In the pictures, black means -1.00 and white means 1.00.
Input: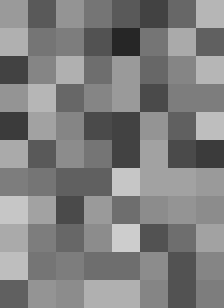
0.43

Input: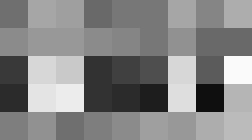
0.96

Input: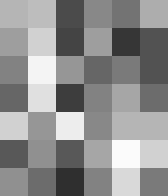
-0.36

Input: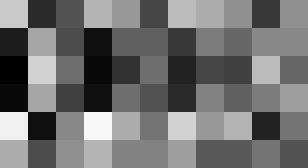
-0.19

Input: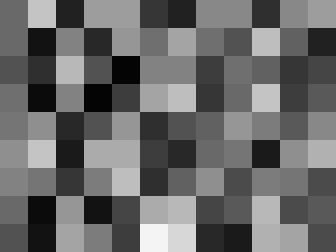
-0.46
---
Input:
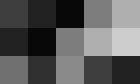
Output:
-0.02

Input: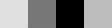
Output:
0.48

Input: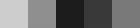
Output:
-0.55

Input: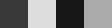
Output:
0.34

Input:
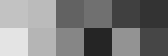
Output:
-0.12

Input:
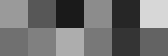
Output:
0.10

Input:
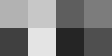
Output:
-0.03

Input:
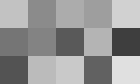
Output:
0.24

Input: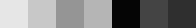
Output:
0.42

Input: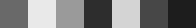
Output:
-0.65
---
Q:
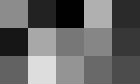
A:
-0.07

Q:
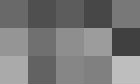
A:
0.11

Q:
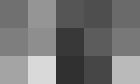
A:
-0.56

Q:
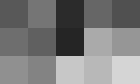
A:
-0.71

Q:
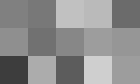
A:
0.06

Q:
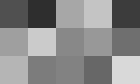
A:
0.07
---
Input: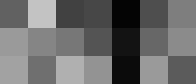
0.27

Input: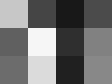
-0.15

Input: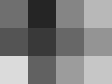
0.72

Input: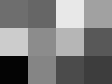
-0.97

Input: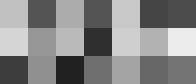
-0.52

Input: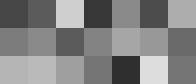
0.41

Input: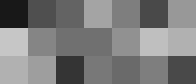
0.39

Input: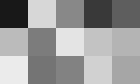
0.84

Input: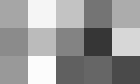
0.20
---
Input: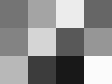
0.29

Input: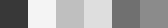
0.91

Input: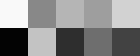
0.07

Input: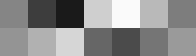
-0.52

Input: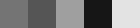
-0.33

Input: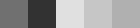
-0.61
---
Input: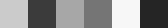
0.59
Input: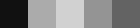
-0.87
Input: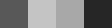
-0.31
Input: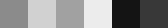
0.09
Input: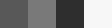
-0.31
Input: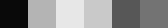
-0.93
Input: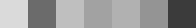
0.71
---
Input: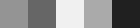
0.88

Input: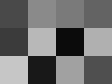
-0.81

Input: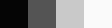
-0.34

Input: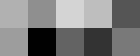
-0.22

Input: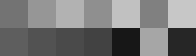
-0.82

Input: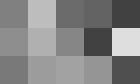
0.27

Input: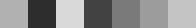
-0.04

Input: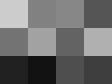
-0.86
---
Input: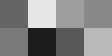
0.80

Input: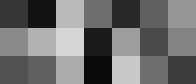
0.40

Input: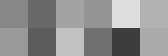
-0.18

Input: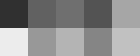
-0.24

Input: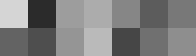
-0.66

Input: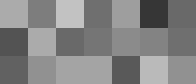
0.34
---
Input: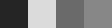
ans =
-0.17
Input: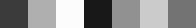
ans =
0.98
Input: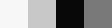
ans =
-0.94
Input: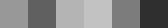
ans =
0.41
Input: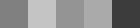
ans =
0.16
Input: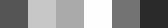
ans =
0.33
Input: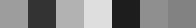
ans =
0.40
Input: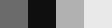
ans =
0.39
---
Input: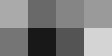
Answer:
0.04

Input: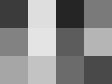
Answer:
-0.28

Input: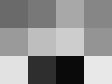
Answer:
0.61

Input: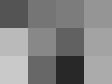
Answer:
-0.24

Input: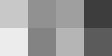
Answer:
0.25

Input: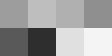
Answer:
0.38

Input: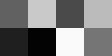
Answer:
-0.42

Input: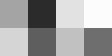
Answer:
0.77
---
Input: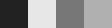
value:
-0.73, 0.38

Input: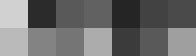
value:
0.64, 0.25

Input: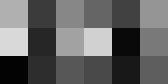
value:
0.38, -0.26

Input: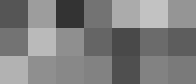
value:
-0.33, -0.04

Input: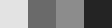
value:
0.78, -0.72

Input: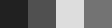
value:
-0.74, -0.10

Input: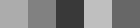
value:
0.35, -0.19

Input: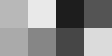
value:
0.44, 0.72
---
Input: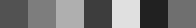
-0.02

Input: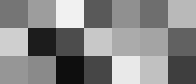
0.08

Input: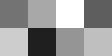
-0.76

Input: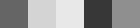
0.66

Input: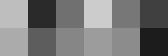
-0.27

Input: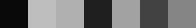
0.49

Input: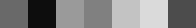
-0.90
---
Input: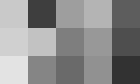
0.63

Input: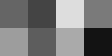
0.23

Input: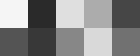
-0.34

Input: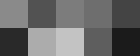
-0.68

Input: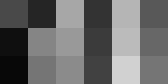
-0.88

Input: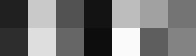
-0.65
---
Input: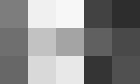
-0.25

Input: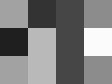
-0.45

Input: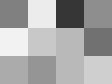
0.45

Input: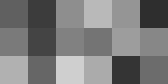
0.23

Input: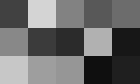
0.39

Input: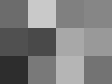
0.32
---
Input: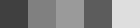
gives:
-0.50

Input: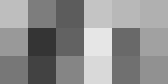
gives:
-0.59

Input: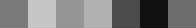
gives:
-0.87

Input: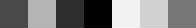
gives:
-0.99

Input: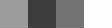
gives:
-0.53

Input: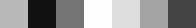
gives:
-0.86

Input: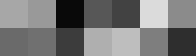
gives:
-0.93

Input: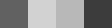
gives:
-0.53

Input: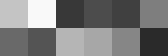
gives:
-0.67
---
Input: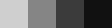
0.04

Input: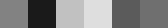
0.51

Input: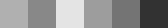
0.38

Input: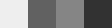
0.04

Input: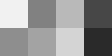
0.66

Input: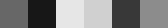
0.63
